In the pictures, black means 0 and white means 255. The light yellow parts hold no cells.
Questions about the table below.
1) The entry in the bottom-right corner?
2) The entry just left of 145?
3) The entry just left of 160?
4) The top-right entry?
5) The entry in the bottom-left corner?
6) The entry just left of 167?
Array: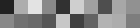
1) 125
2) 167
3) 207
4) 145
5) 137
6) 78

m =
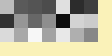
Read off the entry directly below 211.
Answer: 175
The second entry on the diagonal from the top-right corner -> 211
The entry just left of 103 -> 150
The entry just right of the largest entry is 162
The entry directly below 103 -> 247
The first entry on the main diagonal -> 189

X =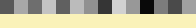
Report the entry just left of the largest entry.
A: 53
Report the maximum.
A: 209
